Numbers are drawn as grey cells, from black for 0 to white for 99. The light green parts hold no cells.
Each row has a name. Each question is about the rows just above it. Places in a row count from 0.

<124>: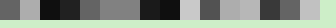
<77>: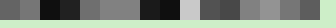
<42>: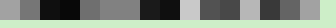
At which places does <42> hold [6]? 2 8
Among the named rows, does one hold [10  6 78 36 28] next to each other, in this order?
no
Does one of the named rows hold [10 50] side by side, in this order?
no
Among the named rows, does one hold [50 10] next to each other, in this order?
yes
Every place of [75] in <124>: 15
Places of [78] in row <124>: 9

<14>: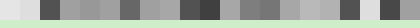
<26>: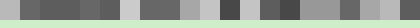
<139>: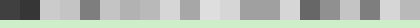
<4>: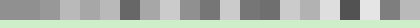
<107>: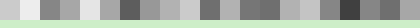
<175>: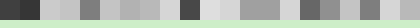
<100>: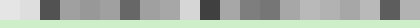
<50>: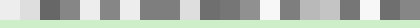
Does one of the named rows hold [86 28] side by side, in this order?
yes
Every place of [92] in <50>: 0 4 6
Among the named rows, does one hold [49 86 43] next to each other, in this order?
yes
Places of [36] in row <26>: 2 3 5 13 20
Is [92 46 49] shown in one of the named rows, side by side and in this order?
no

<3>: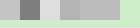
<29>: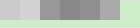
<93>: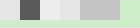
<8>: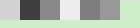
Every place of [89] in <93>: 0 3
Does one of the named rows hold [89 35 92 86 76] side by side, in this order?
no
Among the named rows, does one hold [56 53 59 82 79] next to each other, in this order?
no
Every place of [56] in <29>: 4
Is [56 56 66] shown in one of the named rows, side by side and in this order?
no
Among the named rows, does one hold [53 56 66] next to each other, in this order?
yes
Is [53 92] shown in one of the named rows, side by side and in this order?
yes

